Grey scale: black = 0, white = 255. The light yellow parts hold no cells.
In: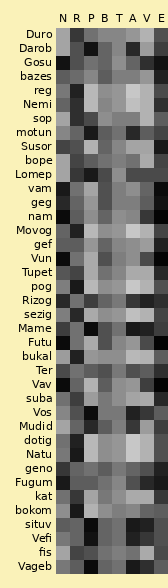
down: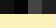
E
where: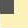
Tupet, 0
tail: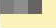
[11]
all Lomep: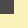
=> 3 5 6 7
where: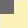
bazes, 1

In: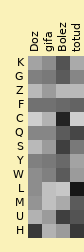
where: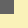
F, 3
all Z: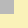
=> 0 2 3
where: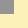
M, 0
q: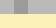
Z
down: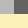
totud
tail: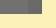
[99]

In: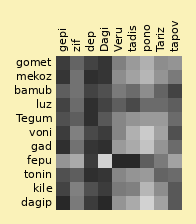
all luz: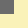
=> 1 6 7
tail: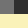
[ 53 141 162 182 148 122]
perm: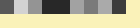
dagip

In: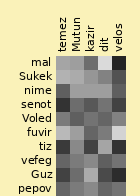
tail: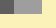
[158  95]
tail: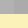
[150 130  82]
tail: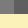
[115 101 130]
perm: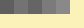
vefeg
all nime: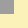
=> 1 2 3
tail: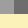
[218  36]

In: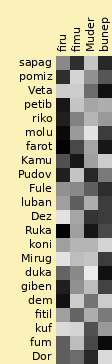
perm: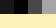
farot
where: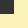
Dez, 2
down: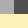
Muder
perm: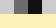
Veta

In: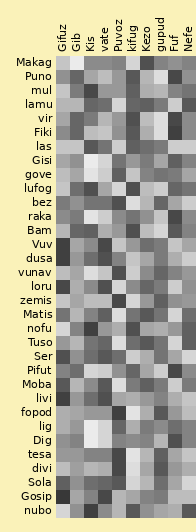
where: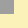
divi, 1
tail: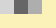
[123 139 110 131]
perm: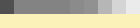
Dig
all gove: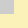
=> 3
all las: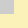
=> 4 8 9

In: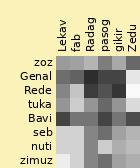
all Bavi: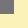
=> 1 2 4
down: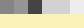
Lekav
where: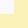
Rede, 5
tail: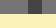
[76]

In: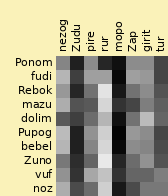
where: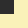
Zuno, 1
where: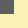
mazu, 7
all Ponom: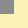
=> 2 5 6

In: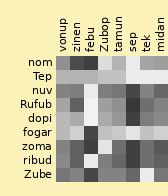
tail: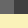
[111  96]
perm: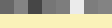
nuv
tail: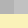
[193 235 235 235]
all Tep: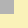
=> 0 1 2
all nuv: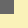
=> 7
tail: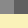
[235 125 103  64 111  96]

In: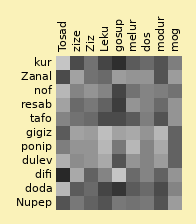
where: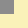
dulev, 1
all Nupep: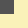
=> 0 3 7
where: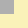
dulev, 0

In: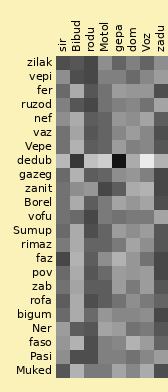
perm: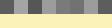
zab
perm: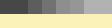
faz

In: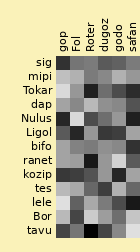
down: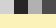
godo
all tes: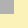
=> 4
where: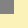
bifo, 1
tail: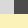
[110 151  32]
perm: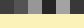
kozip
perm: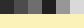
Tokar

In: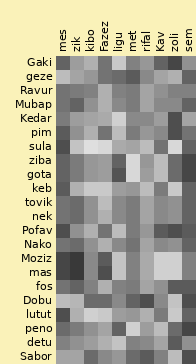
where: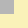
Dobu, 1
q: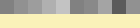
detu
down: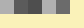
Fazez
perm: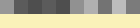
Pofav
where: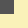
gota, 4
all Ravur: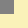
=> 2 4 8 9

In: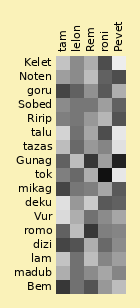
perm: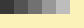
Bem
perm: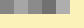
madub
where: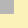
Ririp, 3
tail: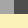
[231]
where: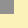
goru, 2

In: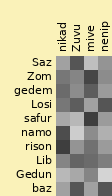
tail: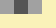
[85]
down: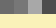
nikad

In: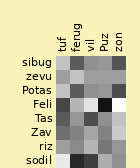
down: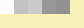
zon
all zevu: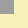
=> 0 2 3 4
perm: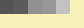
sibug
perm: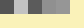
sibug

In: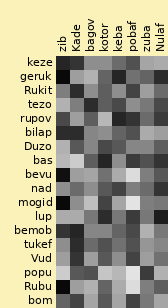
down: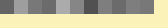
zuba
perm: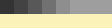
Vud
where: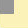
tukef, 6
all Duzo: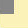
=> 2 5 6
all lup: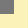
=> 2 4 6

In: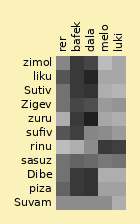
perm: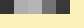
Sutiv
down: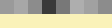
melo
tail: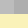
[140  57  63]
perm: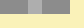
Suvam
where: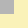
Sutiv, 4
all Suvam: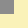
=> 0 1 2 3

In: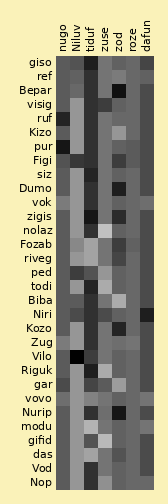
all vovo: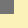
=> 3 6
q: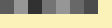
Kizo

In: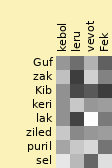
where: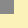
ziled, 1
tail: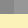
[157]
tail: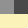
[89 61]
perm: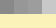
ziled
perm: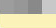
ziled

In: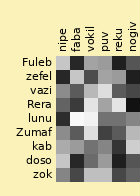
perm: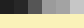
Fuleb
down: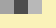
vokil
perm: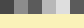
vazi

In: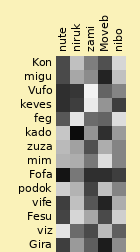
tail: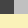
[132]
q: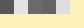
feg
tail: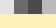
[94]
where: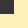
Vufo, 1
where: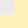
keves, 2
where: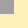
zuza, 1

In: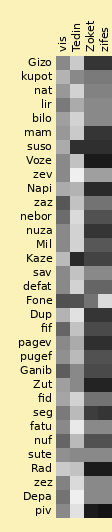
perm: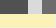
nebor
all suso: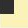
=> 1 2 3
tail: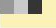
[53]
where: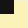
piv, 3
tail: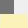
[137 137]
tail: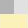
[53 53]

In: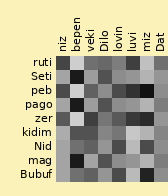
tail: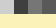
[ 56  42 149]
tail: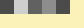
[ 50  18 141]
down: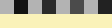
miz
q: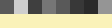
zer
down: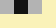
miz

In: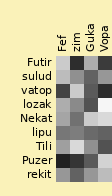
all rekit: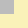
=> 3
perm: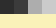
Futir
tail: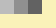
[151]
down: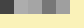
Fef
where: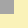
Nekat, 0
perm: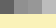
sulud

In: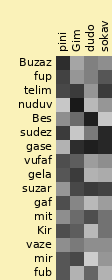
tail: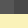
[205 150]
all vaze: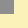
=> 0 2 3
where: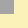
Buzaz, 1
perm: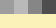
gaf
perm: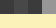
telim
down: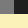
dudo
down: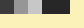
sokav

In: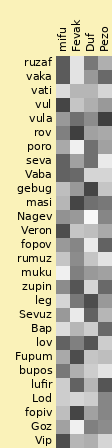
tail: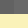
[213 213]
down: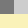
mifu
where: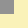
Nagev, 0
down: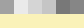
Pezo

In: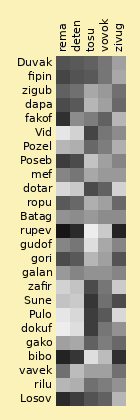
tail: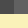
[210]
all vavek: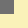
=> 0 4

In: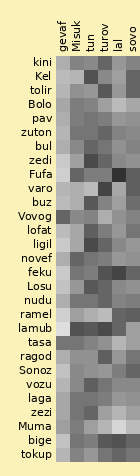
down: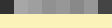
lal
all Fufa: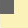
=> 1
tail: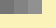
[181 159]
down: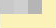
gevaf
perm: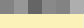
kini
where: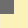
buz, 5

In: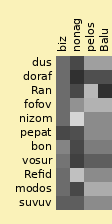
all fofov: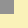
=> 1
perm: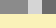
nizom
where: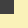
vosur, 1
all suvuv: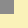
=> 2 3
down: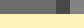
biz

